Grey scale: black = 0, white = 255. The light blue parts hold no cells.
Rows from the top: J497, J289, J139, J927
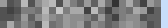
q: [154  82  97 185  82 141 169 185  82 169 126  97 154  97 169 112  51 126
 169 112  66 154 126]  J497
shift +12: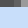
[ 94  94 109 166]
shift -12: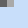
[ 85 157]
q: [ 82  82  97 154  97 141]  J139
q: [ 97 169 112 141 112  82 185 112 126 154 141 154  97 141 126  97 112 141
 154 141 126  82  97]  J927
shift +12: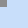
[153]

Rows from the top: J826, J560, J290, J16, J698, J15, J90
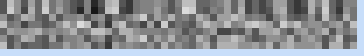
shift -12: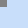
[118]
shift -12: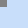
[118]
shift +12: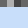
[114 188  82 114]
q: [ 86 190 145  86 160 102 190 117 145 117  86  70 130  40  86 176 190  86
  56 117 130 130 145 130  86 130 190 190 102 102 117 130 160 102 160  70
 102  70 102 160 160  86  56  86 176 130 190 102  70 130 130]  J826
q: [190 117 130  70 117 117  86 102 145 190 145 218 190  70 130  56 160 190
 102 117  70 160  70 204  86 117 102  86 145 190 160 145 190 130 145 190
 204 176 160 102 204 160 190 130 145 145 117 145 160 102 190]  J16

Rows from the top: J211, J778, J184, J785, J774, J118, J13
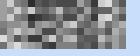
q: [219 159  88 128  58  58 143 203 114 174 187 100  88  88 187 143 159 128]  J118
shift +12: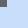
[112]
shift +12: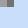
[171 126]
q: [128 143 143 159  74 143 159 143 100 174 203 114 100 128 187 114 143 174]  J785
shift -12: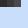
[33 46 62]
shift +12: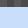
[100  86 100  86]

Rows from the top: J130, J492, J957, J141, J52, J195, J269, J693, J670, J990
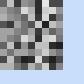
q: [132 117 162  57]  J52
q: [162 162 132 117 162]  J52

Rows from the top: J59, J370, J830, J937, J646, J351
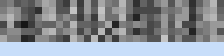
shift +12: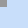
[165]
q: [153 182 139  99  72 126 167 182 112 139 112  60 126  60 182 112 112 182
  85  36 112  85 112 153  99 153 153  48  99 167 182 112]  J830
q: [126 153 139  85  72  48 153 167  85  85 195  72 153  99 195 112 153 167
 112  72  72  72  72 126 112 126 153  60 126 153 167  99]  J370

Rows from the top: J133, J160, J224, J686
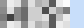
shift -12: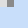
[211 126]
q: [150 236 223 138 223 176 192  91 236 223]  J686

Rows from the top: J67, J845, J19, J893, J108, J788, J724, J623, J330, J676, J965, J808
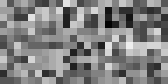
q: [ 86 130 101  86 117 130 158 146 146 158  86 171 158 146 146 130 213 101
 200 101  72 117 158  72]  J788
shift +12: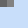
[113 142]
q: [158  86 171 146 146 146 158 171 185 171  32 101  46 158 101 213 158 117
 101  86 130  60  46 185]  J676
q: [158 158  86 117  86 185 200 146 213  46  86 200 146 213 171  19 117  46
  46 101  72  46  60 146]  J845

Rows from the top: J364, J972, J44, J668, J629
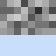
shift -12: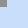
[132]
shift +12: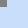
[141]
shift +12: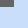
[113 113]

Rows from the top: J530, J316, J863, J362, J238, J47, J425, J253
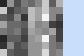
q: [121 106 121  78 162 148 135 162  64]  J238
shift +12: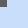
[106]
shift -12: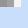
[136 150 232]
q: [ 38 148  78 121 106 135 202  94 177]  J530
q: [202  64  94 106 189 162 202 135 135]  J316
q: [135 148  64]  J362

